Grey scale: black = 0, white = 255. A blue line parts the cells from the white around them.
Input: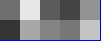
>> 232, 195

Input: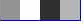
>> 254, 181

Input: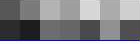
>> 215, 207

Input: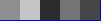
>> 197, 143

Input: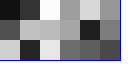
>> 252, 231

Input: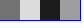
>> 220, 158

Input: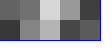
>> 215, 180
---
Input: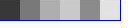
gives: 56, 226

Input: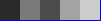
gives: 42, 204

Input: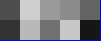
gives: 78, 22

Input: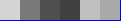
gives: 212, 169

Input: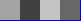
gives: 163, 103

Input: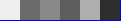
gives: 238, 45

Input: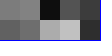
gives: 124, 46

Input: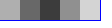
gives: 175, 212
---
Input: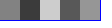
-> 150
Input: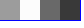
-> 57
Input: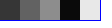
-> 232
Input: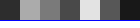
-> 24
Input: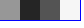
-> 246
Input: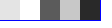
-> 41
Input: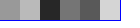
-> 213
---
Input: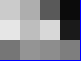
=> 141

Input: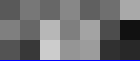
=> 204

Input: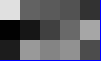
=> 132

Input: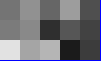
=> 181

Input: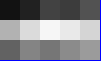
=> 118

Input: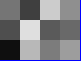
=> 124

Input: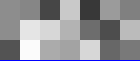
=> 171

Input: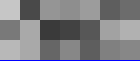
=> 102
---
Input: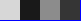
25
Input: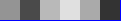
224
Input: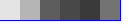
72
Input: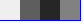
94
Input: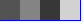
132
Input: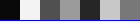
38
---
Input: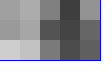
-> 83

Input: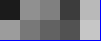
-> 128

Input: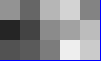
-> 139

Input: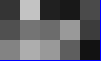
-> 108

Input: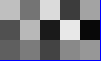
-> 26

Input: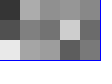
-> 115

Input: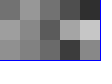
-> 91

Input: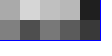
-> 192

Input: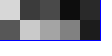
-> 73
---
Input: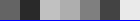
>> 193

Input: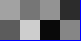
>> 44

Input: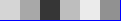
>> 168

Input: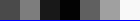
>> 24

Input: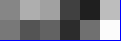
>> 84

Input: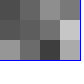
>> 198

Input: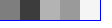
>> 126

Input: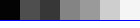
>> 55

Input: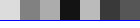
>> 172
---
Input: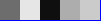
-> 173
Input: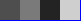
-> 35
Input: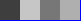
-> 119
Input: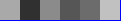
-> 108
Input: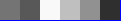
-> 145
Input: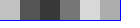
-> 216
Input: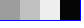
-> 238
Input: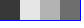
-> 179
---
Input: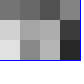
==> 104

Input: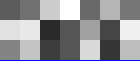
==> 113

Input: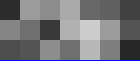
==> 156

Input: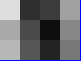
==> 47

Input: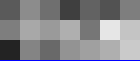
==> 140

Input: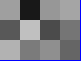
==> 24

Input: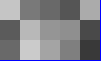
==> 121
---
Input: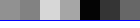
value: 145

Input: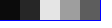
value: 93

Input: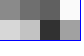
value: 195

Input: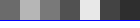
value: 121

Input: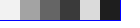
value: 163

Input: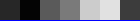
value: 122

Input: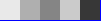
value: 175

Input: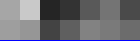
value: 158
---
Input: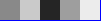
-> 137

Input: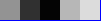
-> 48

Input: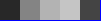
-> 68

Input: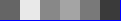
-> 101

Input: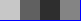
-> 96

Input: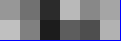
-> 43
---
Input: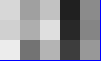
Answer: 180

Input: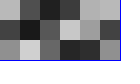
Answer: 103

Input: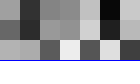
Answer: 91

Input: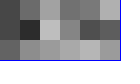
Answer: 155

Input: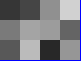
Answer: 40

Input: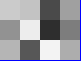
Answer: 243

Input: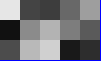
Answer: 208

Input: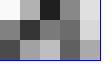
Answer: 190
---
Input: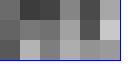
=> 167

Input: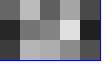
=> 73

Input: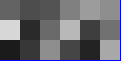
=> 142

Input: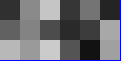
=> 36

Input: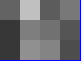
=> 120

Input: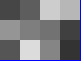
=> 183

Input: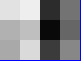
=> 115

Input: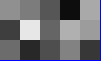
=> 169

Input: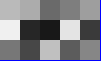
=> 158
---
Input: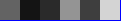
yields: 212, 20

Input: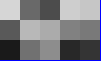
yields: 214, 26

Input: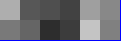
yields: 196, 45

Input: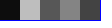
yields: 190, 13

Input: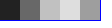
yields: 222, 34

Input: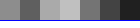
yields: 192, 32

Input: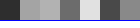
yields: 225, 46
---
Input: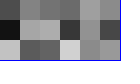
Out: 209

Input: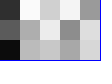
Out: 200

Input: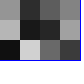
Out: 209

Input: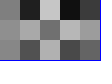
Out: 177

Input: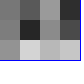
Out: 212

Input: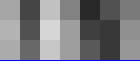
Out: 89

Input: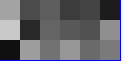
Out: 150

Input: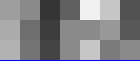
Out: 198

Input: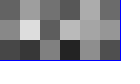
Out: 35

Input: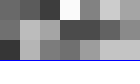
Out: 157
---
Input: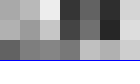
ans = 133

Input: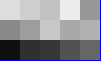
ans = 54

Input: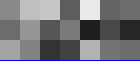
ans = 51

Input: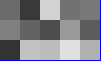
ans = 188

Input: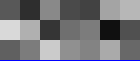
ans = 203

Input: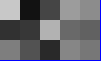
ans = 41
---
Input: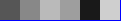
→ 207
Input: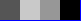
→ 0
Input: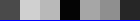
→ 38
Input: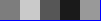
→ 153
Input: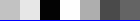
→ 100
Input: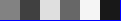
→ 24
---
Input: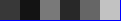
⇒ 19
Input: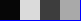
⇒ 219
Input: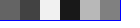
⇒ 66
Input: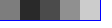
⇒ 41
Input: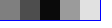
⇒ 77
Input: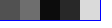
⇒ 110
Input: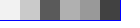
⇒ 202
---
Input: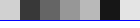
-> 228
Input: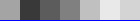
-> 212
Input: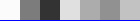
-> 194
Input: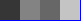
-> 196
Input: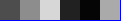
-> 170
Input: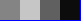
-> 12
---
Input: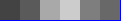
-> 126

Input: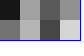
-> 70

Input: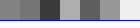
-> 152

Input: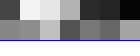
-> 103

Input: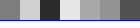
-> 147

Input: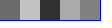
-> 170

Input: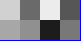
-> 28

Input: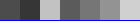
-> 147

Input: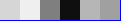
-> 182
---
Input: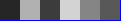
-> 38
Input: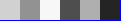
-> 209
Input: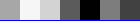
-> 167
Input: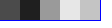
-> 75
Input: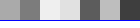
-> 170
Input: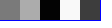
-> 122
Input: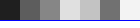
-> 31
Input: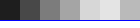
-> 30
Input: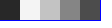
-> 40
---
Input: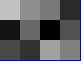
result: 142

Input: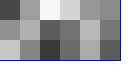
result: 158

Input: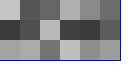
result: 86

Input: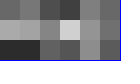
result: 119

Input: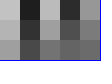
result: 30

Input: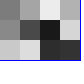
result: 165

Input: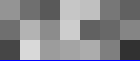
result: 111

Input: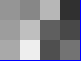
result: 135

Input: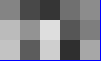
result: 72

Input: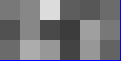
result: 135
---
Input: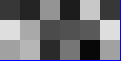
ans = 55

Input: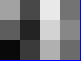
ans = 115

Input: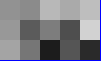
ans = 190

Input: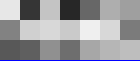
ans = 159

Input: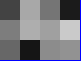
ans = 27

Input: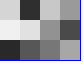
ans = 154

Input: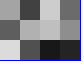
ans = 107

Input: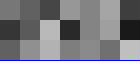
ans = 62

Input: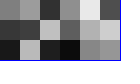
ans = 78

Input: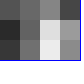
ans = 70
